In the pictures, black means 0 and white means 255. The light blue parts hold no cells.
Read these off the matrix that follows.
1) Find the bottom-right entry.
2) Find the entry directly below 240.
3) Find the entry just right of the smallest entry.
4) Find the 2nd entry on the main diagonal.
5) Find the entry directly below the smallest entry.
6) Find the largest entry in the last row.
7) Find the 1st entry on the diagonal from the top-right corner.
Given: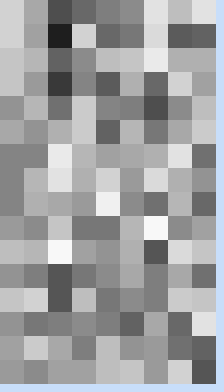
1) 85
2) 119
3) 210
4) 161
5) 98
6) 210
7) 226

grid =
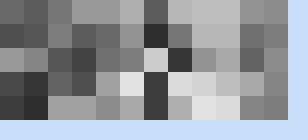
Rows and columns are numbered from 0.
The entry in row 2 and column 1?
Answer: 133
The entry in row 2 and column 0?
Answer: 153
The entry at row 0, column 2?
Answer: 118
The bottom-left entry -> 61
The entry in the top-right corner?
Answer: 140
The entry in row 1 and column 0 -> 79
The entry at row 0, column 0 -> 105
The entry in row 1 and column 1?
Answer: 86
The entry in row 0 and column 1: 92
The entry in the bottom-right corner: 125

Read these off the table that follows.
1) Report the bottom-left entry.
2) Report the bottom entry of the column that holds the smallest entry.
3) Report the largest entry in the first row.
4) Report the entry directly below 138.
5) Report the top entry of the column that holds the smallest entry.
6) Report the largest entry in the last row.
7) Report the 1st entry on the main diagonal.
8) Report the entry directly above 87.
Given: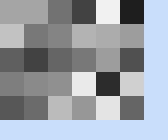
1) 87
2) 101
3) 241
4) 107
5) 30
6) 228
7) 165
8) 126

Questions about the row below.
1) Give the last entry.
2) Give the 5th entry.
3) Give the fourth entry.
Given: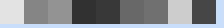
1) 70
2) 56
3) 49

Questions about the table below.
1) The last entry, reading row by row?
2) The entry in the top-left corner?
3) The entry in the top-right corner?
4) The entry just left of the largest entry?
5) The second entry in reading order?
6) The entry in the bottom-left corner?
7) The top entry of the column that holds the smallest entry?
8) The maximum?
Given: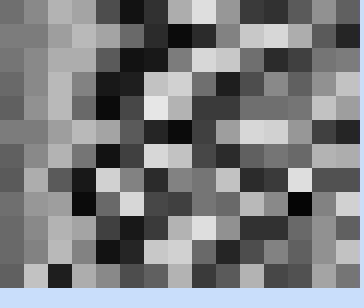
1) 117
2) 110
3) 96
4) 70
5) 137
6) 96
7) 90
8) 229

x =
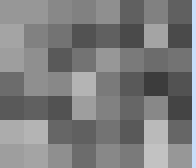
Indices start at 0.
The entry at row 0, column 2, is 136
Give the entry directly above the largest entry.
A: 186
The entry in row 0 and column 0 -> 151
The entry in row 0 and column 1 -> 151
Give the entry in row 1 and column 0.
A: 164
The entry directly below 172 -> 158
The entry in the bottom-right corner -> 151
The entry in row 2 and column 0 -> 158
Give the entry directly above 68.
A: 82
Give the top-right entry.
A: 96
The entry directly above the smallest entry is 108
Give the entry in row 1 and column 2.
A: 115

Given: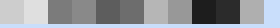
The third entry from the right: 29
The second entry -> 223
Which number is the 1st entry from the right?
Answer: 175

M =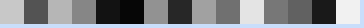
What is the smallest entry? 6
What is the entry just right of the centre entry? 161

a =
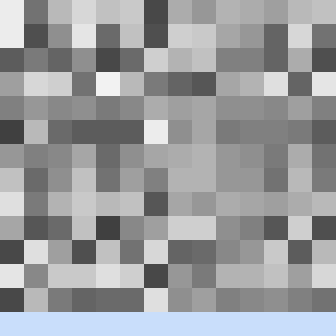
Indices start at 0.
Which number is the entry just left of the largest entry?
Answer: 114
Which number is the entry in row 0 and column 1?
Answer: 114
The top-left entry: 236
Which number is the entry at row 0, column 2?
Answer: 185
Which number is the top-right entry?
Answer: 193
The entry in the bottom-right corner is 114
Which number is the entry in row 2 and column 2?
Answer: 100
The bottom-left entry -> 72
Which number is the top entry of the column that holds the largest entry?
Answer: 193
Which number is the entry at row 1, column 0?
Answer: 236
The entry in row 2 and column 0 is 92
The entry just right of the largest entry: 185
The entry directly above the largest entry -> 72
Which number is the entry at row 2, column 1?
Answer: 122
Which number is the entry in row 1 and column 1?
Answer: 79

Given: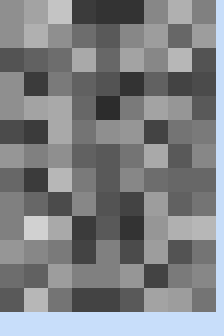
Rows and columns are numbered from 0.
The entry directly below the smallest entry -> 143
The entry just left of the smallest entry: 103
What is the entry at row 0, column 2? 196
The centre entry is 89
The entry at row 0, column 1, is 163
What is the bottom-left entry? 89
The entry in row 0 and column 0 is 143
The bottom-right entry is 116
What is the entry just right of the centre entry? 116
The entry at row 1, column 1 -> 176
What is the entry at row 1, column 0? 143
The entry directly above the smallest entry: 83
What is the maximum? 209
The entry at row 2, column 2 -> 109
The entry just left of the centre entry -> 97
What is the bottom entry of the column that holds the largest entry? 183
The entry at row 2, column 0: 83
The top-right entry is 128
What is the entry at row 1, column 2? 143
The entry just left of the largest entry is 128
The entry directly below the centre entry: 89
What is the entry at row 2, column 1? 97
